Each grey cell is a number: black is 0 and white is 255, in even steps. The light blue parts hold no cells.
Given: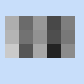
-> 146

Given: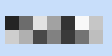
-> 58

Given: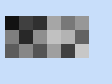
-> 193

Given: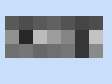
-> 132

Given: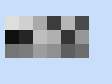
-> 176

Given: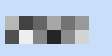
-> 37

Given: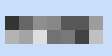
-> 120
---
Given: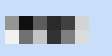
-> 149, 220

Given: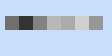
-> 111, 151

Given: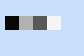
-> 8, 245

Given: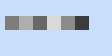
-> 125, 60

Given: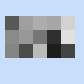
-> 88, 68

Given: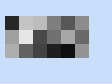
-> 39, 148

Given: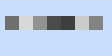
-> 111, 131

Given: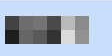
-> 66, 146

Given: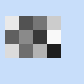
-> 233, 30

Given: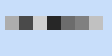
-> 173, 193
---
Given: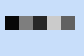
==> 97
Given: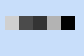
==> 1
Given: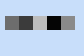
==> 138
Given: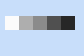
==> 39
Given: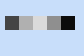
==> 11
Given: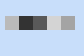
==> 164
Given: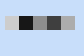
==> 172
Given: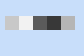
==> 181
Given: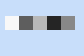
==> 136
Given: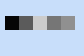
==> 144
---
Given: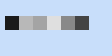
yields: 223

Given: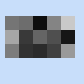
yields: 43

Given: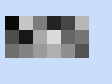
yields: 175

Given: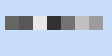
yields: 115

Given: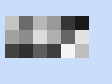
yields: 61

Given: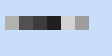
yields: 32
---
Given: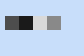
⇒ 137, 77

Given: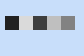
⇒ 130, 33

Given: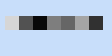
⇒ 49, 214

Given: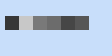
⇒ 86, 55

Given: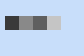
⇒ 197, 58

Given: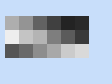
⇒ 41, 85
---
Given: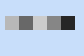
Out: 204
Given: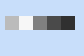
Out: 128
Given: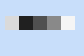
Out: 80
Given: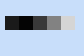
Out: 57
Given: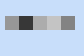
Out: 172
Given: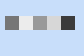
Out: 153
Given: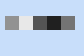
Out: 84
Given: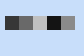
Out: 192
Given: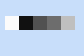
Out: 81
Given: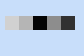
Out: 4
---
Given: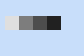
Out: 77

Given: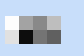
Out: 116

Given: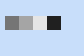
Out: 229

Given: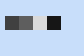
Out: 218

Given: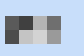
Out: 211

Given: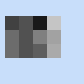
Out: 94

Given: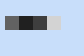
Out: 62

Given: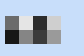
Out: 59
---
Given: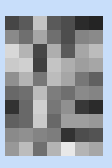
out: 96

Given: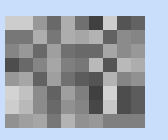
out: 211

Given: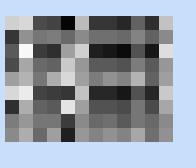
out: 47

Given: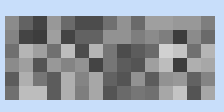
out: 139

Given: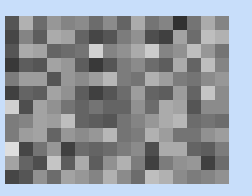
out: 222

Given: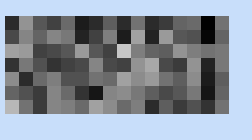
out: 140
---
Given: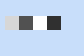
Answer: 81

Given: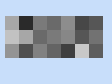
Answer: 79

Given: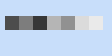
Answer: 125

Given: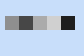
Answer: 71

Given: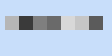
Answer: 58

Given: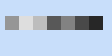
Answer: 222

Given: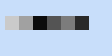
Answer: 161

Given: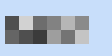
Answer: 79
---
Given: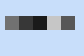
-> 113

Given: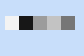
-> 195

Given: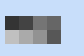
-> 170

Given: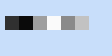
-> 194

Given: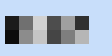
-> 197

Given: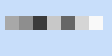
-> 213
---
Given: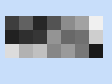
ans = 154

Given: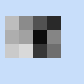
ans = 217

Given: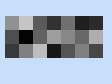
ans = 84

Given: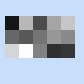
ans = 130

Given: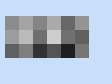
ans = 84

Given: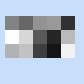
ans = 63

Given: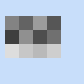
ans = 199
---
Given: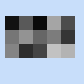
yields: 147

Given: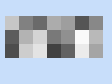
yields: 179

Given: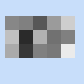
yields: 42

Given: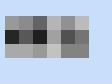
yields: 88

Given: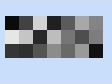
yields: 197

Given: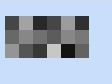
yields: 135

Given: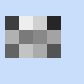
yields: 122

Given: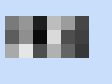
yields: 143

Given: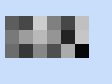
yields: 157
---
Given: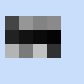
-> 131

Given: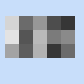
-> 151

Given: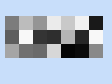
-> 149

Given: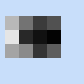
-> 59

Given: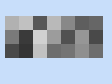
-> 87

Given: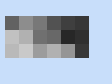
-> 120
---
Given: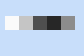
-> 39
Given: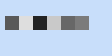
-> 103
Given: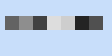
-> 36
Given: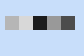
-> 153
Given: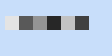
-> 194
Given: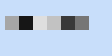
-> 57
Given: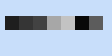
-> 8
